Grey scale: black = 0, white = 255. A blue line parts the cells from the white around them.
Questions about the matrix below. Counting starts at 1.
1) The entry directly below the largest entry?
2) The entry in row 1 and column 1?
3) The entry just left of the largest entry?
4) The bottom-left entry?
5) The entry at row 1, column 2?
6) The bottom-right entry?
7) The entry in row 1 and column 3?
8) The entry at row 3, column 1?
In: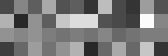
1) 125
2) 73
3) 61
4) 61
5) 134
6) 52
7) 94
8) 146

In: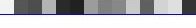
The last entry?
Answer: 53
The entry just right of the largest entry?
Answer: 86
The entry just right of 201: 96
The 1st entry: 242

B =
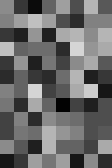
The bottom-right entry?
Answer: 43
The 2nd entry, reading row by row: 55
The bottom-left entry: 22
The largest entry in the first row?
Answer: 181
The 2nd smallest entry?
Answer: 11
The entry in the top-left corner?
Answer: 139
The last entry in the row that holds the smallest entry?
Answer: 78
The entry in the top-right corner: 88
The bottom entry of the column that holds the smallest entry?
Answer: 159
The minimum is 2
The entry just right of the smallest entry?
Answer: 66
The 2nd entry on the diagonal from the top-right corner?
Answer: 129

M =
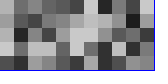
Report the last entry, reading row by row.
133
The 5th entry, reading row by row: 89
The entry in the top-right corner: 201
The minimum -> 28
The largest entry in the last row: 167
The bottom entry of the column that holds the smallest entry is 145
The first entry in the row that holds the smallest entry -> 157
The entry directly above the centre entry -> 167
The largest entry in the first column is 201
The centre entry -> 201
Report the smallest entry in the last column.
59
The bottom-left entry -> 79
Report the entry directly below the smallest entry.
110
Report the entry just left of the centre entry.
157
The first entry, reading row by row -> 179
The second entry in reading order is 110

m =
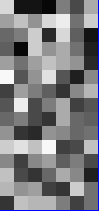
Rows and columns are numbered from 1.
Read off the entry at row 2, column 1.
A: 159
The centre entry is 125
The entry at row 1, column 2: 19
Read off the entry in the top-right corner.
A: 171
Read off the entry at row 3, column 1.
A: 104
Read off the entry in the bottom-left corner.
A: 52
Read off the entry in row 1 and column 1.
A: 216
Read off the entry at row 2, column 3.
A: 147
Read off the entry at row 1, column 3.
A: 19
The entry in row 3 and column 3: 205
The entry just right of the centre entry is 171
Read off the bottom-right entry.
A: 113
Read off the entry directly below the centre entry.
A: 52
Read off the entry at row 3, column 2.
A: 125
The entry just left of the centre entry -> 73

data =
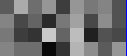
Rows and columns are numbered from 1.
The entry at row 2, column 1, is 132
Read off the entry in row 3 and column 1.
120
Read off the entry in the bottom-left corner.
132
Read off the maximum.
201
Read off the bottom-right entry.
150
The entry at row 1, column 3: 110
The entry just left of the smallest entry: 110
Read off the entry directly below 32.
141
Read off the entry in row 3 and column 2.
61
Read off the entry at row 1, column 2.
171
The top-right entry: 82
